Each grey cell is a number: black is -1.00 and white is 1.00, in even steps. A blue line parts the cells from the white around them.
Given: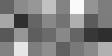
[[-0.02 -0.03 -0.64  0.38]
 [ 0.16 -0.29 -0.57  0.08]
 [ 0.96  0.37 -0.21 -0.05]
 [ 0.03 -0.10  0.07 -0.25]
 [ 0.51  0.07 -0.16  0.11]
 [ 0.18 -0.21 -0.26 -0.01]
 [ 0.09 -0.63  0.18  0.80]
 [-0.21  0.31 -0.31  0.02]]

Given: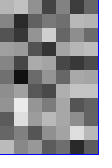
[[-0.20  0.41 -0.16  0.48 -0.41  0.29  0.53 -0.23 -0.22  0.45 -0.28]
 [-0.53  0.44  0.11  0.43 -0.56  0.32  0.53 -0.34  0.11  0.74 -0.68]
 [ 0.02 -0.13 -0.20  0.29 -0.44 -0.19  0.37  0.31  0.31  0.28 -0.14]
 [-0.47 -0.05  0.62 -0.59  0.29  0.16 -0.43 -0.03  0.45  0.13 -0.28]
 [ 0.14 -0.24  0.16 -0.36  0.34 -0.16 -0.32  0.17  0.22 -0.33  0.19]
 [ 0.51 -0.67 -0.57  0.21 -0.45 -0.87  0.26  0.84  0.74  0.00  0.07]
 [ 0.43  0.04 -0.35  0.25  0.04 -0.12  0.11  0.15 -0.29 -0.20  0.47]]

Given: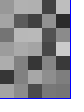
[[ 0.49 -0.66  0.09  0.59 -0.55 -0.01 -0.08]
 [-0.48  0.14 -0.36 -0.44  0.04  0.11 -0.06]
 [ 0.38 -0.50  0.45  0.29 -0.58  0.31 -0.41]
 [ 0.39 -0.29  0.44  0.33  0.01  0.01  0.10]
 [ 0.19  0.29 -0.09  0.22  0.36 -0.58  0.29]]

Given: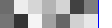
[[-0.02  0.81]
 [-0.49  0.64]
 [ 0.66 -0.20]
 [ 0.41  0.26]
 [ 0.68  0.92]
 [ 0.86 -0.59]
 [-0.15 -0.08]]

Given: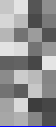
[[ 0.11 -0.05 -0.36  0.19  0.79  0.04  0.07 -0.45 -0.39]
 [-0.33 -0.43  0.22 -0.09 -0.44  0.46  0.56 -0.52  0.05]
 [ 0.78  0.46 -0.10  0.72 -0.22  0.60 -0.27  0.71  0.39]
 [ 0.55  0.68  0.43  0.78 -0.25  0.09 -0.10  0.28  0.31]]

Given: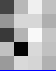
[[ 0.51  0.37  0.55  0.51  0.39]
 [ 0.88  0.69  0.95  0.70  0.67]
 [ 0.44  0.69  0.41 -0.97  0.70]
 [-0.47  0.18 -0.55  0.51  0.21]]
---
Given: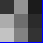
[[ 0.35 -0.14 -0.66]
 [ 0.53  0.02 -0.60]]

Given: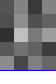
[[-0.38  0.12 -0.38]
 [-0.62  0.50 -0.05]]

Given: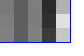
[[-0.01 -0.26 -0.03]
 [ 0.01 -0.26  0.00]]

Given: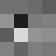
[[ 0.16 -0.77 -0.03]
 [-0.28  0.70  0.15]]

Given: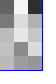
[[-0.05  0.72  0.39]
 [ 0.47  0.80  0.55]]

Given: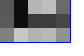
[[-0.30 -0.89 -0.52]
 [ 0.01  0.55  0.40]]
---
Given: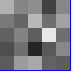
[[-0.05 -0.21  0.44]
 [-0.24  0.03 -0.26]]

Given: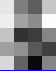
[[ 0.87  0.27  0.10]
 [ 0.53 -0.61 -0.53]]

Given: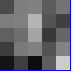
[[-0.02  0.00  0.41]
 [-0.25 -0.13  0.29]]

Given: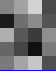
[[-0.79 -0.13  0.09]
 [ 0.37 -0.31 -0.54]]

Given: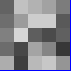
[[-0.14  0.22  0.61]
 [ 0.00  0.68 -0.26]]

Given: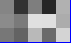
[[ 0.09 -0.04  0.76]
 [-0.07 -0.22  0.45]]

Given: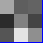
[[-0.66  0.02 -0.47]
 [-0.33  0.79  0.12]]
